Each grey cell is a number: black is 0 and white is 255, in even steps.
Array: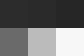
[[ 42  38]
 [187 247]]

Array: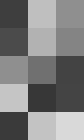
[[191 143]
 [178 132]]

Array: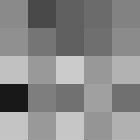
[[ 73  96]
 [117  96]]

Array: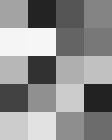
[[ 35  85]
 [246 100]]

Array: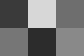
[[215 110]
 [ 44 137]]

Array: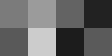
[[155  99]
 [204  28]]

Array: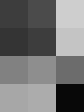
[[ 75 206]
 [ 61 196]]
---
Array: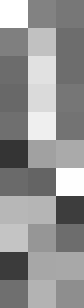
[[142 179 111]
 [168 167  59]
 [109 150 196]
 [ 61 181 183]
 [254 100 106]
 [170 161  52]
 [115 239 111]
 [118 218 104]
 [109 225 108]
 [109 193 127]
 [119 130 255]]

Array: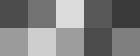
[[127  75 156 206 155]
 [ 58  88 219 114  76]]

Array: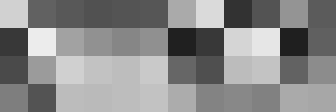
[[167 170 129 136 131 172 194 189 186 188  83 126]
 [140  98 195 188  79 102 201 189 194 208 155  74]
 [ 96  31 230 213  56  32 144 134 145 162 236  56]
 [ 91 148  83  50 218 170  86  84  81  88  97 209]]

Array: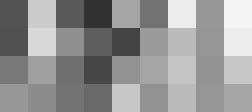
[[166 150 187 146 199 105 115 140 151]
 [200 147 197 165 146  70 112 159 121]
 [237 150 187 155  68  94 143 217  81]
 [245 151 237 114 165  49  89 203  83]]

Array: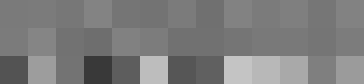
[[155 127 169 184 196  96  86 189  93  57 115 157  83]
 [124 117 121 121 117 113 113 124 129 110 114 133 123]
 [130 118 127 123 130 112 123 115 117 131 119 123 122]]

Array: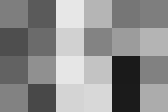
[[172  27 216 212  72 130]
 [129  26 195 230 144  98]
 [180 156 131 209 107  78]
 [126 118 181 231  90 126]]

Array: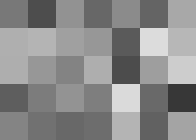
[[164  97 180 109 104 113 132]
 [ 55 105 218 126 147 124  94]
 [205 158  76 174 131 151 174]
 [183 220  90 151 160 180 175]
 [168 100 139 103 146  77 120]]
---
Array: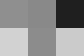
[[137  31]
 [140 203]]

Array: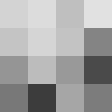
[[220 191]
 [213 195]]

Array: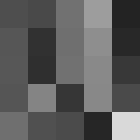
[[ 73 113]
 [ 49 111]]

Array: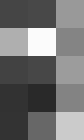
[[ 72 153]
 [251 132]]

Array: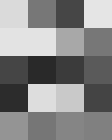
[[119  70]
 [227 168]]

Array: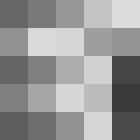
[[121 151]
 [217 213]]

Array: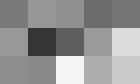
[[150 144]
 [ 53  94]]

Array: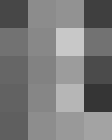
[[140 146]
 [136 200]]
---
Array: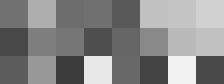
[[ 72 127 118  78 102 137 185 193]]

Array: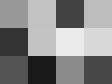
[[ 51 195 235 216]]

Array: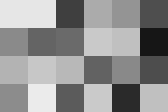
[[138 100 106 201 192  22]
 [140 235  91 202  42 192]]

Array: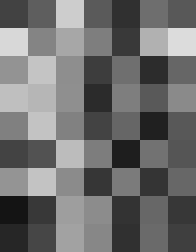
[[216 132 167 126  57 177 220]
 [191 182 143  43 126  89 138]
 [ 67  82 188 125  30 114  85]
 [ 20  56 158 140  51 103  55]]

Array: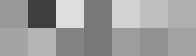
[[164 180 131 120 157 145 162]]

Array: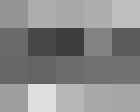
[[106  71  61 130  90]
 [159 223 182 168 165]]

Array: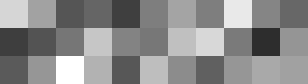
[[ 62  83 118 198 131 119 192 216 122  45 149]]
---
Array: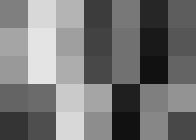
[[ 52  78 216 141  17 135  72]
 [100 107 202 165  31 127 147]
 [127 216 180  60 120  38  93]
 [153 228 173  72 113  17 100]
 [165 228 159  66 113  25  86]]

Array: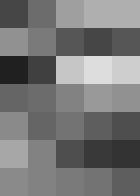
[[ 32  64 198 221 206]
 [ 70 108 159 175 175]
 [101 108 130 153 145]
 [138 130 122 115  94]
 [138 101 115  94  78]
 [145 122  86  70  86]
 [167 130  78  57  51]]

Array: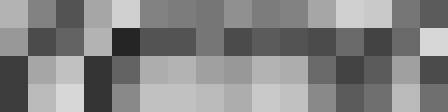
[[ 60 186 215  52 137 193 193 186 173 201 193 137  91 111 186 111]
 [ 60 166 193  52  99 173 179 160 152 179 173 105  67  91 160  75]
 [152  75  99 179  37  83  83 118  75  91  83  75 105  67 105 215]
 [179 130  83 166 208 130 124 118 144 124 130 166 208 201 118  91]]

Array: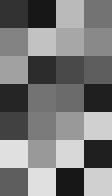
[[224 153 216  31]
 [ 50  23 186 115]
 [131 194 167 137]
 [ 65 123 153 208]
 [ 37 115 107  31]
 [161  44  73  94]
 [ 94 224  23 208]]

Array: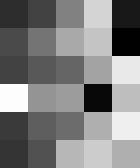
[[ 52  81 183 204 175]
 [ 74 116 169 196   1]
 [253 148 156   8 190]
 [ 45  66 129 212  24]
 [ 58  94 108 175 239]
 [ 66  88 101 163 233]]

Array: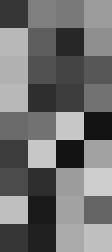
[[107 114 199  19]
 [ 54  32 170 191]
 [191  26 162 100]
 [ 75  46 156 205]
 [ 54 128 121 156]
 [177  81  68  87]
 [184  46  60 114]
 [184  94  39 143]
 [ 60 199  19 162]]

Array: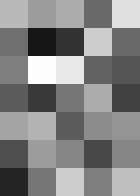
[[126 253 232  98  85]
 [ 36 118 205 126 191]
 [185 156 172 105 224]
 [ 79 156 134  72 134]
 [ 91  57 118 172  65]
 [164 179  91 140 148]
 [111  22  50 205 105]]
